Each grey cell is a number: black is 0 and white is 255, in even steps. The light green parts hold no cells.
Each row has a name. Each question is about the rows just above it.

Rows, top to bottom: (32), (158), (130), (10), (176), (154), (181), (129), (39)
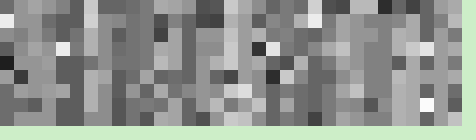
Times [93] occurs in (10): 1
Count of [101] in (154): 5
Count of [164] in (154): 3
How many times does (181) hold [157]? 3
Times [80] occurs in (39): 1
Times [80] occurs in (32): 2

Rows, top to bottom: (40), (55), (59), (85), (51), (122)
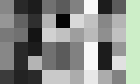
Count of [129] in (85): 1
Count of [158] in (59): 1
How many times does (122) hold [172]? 2

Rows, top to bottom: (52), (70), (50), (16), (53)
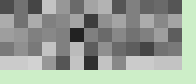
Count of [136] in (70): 2
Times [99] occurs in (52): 1
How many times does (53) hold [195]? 4
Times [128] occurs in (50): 4
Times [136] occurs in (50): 2
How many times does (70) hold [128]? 2
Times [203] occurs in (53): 4

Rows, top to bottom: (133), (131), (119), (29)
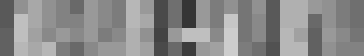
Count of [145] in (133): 5
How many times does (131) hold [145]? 2
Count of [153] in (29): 3
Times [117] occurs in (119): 2
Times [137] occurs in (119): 6
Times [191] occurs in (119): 3

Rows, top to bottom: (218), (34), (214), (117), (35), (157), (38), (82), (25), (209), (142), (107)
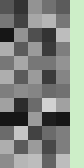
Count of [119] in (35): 3
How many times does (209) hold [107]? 2
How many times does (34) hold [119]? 2
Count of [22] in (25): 3
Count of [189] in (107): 2
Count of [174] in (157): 1
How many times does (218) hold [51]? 1

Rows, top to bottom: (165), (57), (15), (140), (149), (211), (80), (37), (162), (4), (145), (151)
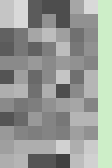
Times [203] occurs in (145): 1
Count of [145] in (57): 3
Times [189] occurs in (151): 1

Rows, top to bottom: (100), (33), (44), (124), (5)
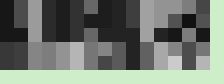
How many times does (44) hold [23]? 4
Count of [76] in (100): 1
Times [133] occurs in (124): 3
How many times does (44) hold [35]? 4

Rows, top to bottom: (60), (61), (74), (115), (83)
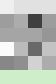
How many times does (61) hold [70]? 0
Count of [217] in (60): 0
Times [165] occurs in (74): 3
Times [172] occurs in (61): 1
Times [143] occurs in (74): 0

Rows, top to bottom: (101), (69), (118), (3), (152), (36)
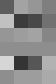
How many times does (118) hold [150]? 1
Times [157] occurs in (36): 2
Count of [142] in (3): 4
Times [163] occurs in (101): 1

